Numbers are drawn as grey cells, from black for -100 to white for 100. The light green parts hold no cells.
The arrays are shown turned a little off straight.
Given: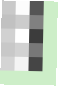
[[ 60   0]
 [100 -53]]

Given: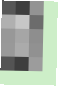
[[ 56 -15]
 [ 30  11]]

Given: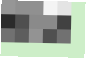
[[-38   8]
 [-27  15]]

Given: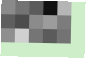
[[-40   9]
 [ 63  -8]]

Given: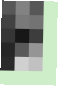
[[ -5 -10]
 [-82 -52]]

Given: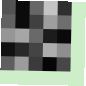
[[-91 -50]
 [ 30 -18]]

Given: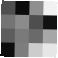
[[  9 -39]
 [ -4 -17]]

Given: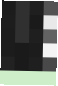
[[-62 -80]
 [-62 -76]]

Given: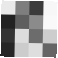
[[-26   9]
 [ 73 -15]]
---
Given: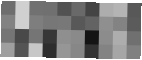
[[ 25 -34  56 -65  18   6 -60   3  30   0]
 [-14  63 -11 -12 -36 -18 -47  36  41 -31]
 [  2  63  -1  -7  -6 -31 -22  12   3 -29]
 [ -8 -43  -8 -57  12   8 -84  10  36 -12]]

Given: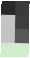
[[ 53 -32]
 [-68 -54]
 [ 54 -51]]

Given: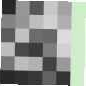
[[-68 -62 -56 -22 -60]
 [-68  18 -32  56  28]
 [  3  17  48  64  37]
 [-28  51 -15 -19  72]
 [ 48 -42 -53  -2  63]
 [ -7  48  39 -49  20]]

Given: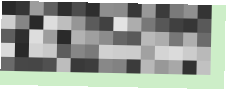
[[-17 -44 -45 -37  48 -55 -52   7   2 -54  44  19  32 -61  51]
 [-68 -59  23 -25 -64 -40 -64  11   9 -57  19 -54  -4  12 -59]
 [ 61   4 -68  73  49  18 -29 -49  78  36  -6 -32 -50 -58 -30]
 [-26 -63  73  23 -67  40  25  10 -21 -30  45  36  -7  37 -16]
 [ 72 -68  65  57 -27   5  -4  64  61  60  26  66  72  60  45]]

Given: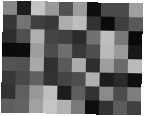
[[-26 -22  26  55  40  -4 -89 -61 -28 -50]
 [  7 -77  53  21 -36  22 -88 -42 -42  25]
 [-57 -10 -50 -56  36  48 -61 -91 -51 -30]
 [-64 -38  38 -47 -50 -66 -11  49  -5 -93]
 [-91 -90  23 -40 -13 -55 -38  45  20 -81]
 [-34 -37  32 -62 -30  34 -64  24 -16  45]
 [-56 -43 -24 -61 -47 -39  38 -77 -66 -89]
 [-61 -25  19  50 -78 -26 -61   9 -40  -1]]

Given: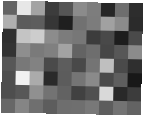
[[-19   4 -13 -27 -14 -13  -6 -27 -10 -22]
 [-22  81  28 -53 -33   9  -2 -70 -14 -65]
 [ 37 -29 -27 -58 -76 -11  -3  26   9 -66]
 [-62  54  61  10  -3  -7 -53 -43 -77 -42]
 [-60  11  -4   0  28 -22 -14 -45 -32   9]
 [-32  -6   2 -42 -27 -43  -9  50 -42 -63]
 [-39  89  34 -67 -28  -8   8 -42 -26 -81]
 [-39 -32  13 -10 -23 -49 -37  70 -68 -53]]

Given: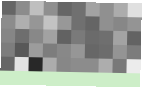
[[-20  78 -69  35   6  10  10  36  -5  85]
 [-20  10  50  12 -20 -12  28  13  35  76]
 [ 10  37  18  53  19 -12 -21  13   6  16]
 [  5 -14   7  27 -23  -4 -16 -13  28 -22]
 [ -2 -31  22  -2   7  18 -19 -15  16  -3]]
